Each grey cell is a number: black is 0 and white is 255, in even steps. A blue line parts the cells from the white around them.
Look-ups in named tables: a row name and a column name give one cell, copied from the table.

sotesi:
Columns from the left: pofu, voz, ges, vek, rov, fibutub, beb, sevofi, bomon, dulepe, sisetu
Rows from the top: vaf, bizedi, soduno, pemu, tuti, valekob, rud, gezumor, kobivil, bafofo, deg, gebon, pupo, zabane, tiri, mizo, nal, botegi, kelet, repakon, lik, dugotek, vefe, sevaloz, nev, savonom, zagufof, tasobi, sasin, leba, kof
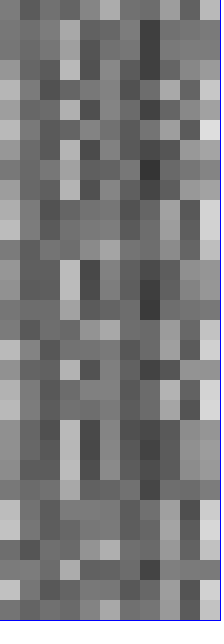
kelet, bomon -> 85
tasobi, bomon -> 152
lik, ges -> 92
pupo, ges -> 116
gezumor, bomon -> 85
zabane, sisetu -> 149

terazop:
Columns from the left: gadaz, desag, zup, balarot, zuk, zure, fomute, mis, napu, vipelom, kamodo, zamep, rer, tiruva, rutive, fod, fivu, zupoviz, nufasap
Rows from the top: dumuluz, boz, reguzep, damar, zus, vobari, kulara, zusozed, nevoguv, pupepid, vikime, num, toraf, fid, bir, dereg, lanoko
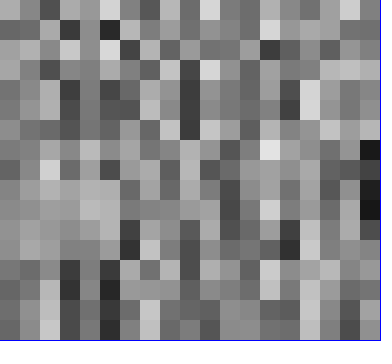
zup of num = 152
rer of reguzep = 157
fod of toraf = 201
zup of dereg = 189
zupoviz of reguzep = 149
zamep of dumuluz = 123
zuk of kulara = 117
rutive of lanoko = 109
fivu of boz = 160
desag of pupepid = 157
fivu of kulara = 194
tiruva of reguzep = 61
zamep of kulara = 157

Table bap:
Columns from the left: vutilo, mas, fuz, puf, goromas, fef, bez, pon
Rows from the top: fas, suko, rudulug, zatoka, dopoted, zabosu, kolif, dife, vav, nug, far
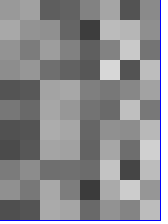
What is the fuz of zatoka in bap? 111
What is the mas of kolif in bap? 84
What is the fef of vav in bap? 195
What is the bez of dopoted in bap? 135
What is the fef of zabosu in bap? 106
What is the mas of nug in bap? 120
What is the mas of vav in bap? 140

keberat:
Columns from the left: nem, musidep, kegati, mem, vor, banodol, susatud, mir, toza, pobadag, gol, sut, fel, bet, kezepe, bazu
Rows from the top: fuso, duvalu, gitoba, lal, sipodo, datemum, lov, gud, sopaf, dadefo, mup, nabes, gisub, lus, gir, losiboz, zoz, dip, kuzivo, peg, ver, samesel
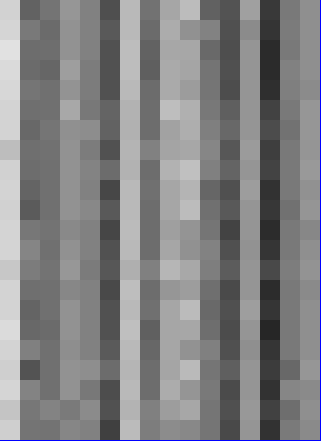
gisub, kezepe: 121
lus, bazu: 147
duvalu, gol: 130
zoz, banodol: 81
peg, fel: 149
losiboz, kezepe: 121
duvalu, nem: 213
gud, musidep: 111
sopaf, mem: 146
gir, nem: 211
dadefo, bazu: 145
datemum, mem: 168
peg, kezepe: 134
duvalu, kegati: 107
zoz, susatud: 191
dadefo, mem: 146
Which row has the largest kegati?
ver

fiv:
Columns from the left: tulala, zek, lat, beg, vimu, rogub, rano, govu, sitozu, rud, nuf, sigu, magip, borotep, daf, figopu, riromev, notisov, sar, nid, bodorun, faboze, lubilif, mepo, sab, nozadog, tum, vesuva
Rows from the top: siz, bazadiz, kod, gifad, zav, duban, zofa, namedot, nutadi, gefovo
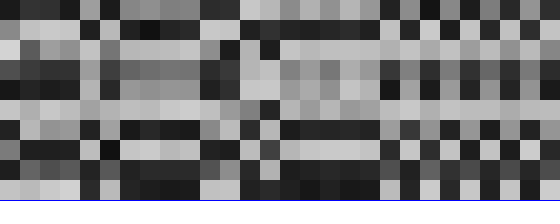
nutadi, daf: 29
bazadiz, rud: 41
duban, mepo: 188
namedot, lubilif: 195
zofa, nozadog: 149
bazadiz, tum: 45
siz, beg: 26
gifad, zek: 59
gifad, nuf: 44
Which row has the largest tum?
namedot

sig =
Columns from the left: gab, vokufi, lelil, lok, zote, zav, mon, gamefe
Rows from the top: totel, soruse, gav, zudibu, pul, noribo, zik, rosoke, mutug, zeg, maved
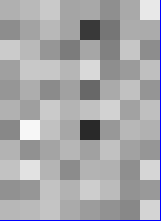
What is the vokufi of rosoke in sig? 145
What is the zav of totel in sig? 143
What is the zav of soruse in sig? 118
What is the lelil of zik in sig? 193
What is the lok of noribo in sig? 180
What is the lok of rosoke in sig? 182
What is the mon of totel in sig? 169
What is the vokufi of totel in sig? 185
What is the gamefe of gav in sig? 141
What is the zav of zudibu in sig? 142
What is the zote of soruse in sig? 57
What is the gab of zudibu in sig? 160
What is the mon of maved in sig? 136
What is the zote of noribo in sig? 193
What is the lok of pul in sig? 161

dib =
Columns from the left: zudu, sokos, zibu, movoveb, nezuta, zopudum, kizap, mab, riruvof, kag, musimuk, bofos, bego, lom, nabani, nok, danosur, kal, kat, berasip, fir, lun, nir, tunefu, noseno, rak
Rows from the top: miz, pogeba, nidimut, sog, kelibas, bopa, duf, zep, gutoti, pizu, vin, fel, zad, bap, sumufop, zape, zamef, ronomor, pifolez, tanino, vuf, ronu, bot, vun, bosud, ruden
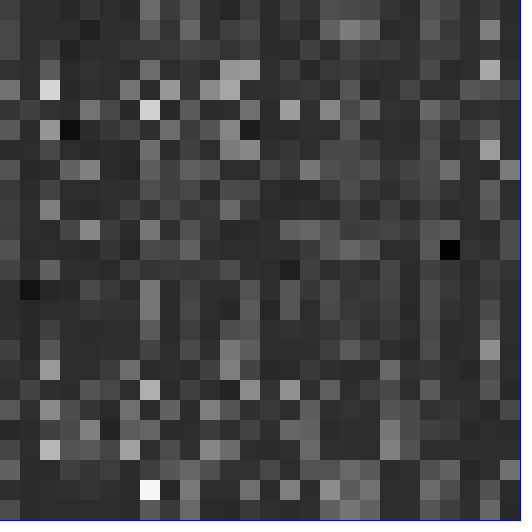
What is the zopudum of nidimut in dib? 45
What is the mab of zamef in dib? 89
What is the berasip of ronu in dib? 119
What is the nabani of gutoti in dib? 57
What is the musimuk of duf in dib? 84
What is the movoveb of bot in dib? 84
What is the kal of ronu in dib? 46
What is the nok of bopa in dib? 47

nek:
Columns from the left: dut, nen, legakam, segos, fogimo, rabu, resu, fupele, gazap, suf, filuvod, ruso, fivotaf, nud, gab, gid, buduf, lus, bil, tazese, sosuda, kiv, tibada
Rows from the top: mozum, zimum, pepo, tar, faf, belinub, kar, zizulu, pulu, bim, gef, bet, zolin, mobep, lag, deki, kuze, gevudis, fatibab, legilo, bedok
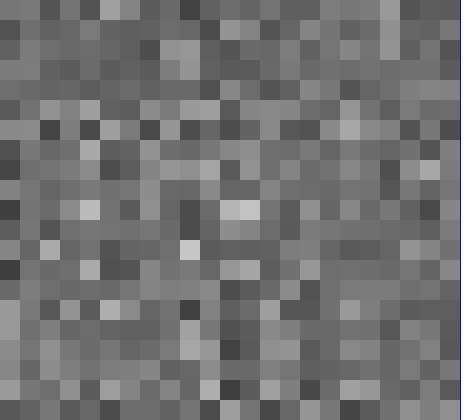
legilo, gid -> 72
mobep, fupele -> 134
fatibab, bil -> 113
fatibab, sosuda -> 122
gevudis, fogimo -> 107
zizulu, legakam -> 103
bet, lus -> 113
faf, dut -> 110
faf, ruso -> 135
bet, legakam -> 84
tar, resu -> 97
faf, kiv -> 132
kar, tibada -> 77
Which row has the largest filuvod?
legilo

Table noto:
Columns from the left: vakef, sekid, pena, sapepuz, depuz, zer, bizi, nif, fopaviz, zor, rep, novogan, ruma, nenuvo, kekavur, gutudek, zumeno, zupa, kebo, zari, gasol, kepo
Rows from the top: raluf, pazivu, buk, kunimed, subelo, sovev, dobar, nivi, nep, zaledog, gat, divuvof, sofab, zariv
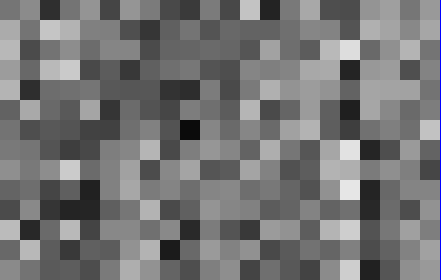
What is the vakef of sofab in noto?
104
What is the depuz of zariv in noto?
77
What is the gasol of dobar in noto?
111
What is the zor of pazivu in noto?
116
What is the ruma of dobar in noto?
134
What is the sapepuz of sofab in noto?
57
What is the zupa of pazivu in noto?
84
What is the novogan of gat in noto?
134
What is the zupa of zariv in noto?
206
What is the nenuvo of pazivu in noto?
98
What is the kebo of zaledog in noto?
36
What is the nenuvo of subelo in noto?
176
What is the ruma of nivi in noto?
99
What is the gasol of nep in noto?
127
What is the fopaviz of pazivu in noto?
96
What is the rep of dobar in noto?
134
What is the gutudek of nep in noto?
93
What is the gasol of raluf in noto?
118

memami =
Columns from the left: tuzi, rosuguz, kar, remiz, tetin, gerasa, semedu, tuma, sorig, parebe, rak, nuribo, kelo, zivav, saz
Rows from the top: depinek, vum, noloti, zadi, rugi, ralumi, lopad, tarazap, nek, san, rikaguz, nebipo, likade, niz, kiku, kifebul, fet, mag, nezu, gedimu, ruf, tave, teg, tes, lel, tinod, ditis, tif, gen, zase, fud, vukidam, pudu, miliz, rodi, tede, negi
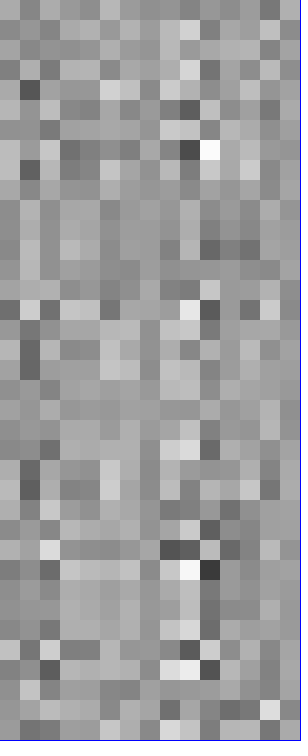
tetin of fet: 166
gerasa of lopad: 168
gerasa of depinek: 183
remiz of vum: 170
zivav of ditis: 160
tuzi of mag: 182
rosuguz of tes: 105
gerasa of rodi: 135
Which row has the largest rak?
tarazap

